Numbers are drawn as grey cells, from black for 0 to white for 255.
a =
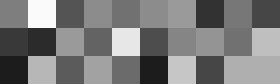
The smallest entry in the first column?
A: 28
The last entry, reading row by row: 175
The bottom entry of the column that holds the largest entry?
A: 183
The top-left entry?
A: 126
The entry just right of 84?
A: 140
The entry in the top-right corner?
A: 70
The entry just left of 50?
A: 154
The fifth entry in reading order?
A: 113

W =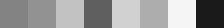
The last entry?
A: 26
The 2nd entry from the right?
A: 245
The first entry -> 131

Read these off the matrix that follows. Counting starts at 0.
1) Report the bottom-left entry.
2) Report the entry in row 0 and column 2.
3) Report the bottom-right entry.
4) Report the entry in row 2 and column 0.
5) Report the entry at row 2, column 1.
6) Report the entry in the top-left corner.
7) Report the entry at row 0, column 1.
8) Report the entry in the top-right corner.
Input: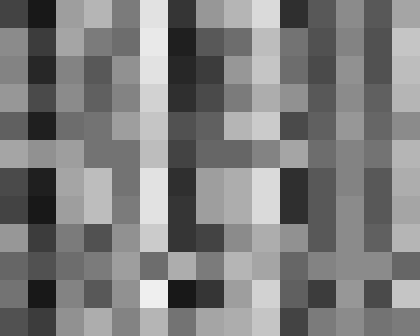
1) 81
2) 158
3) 123
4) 131
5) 39
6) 67
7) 24
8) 165

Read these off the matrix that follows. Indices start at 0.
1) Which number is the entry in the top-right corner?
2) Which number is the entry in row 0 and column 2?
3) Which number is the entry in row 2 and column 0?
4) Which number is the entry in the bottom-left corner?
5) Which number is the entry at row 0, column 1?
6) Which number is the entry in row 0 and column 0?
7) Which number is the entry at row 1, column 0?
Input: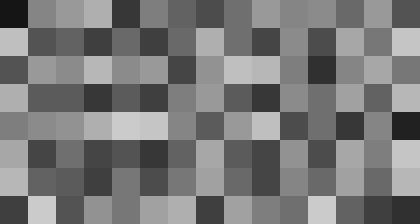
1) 83
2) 153
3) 83
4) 63
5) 133
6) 21
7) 191

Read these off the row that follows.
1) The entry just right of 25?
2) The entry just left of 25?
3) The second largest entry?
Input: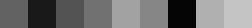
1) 83
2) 98
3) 176

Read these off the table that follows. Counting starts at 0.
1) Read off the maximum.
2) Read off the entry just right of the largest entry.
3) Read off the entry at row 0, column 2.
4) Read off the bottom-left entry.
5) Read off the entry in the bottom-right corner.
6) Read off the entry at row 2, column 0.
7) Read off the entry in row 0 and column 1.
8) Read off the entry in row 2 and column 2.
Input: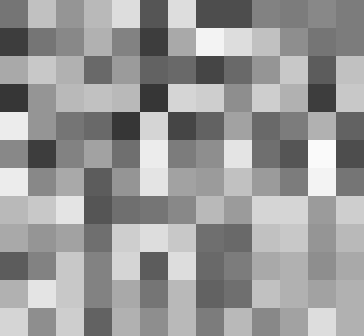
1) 250
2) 77
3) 149
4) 213
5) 177
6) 169
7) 193
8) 177

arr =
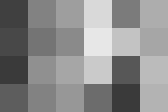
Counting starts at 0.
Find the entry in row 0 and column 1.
130
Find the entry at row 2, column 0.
58
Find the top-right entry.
173
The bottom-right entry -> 179
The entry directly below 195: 87
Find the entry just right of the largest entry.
195
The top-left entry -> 64

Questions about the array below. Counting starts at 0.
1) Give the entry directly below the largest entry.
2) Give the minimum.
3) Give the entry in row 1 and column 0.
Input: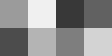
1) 180
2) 56
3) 76

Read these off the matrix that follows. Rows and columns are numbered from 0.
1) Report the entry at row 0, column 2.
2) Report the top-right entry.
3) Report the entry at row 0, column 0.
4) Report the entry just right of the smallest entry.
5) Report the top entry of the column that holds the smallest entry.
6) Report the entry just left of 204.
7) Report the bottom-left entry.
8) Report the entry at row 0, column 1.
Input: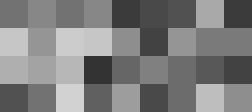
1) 114
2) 59
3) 114
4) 102
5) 135
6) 149
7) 81
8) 135

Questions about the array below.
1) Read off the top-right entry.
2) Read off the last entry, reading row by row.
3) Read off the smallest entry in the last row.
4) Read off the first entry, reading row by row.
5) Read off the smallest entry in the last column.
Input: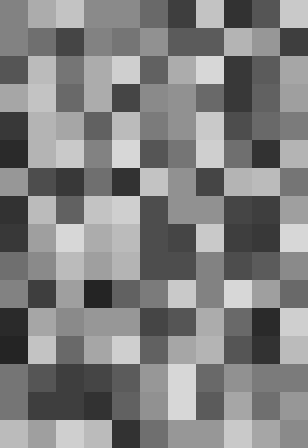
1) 201
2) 138
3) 50
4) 130
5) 62

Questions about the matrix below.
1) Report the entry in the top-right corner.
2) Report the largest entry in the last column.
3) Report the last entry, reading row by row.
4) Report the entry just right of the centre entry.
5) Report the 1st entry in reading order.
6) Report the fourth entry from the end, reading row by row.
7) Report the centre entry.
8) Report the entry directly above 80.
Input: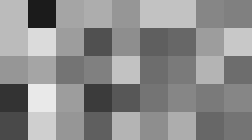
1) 128
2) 200
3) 116
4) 109
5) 187
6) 142
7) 194
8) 173

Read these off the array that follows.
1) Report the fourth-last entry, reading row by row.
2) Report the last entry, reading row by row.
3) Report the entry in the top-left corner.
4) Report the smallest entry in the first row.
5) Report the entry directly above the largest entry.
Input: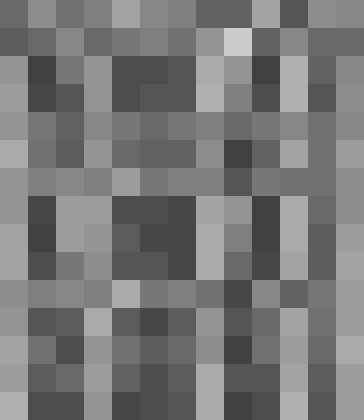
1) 77
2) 156
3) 105
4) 85
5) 98
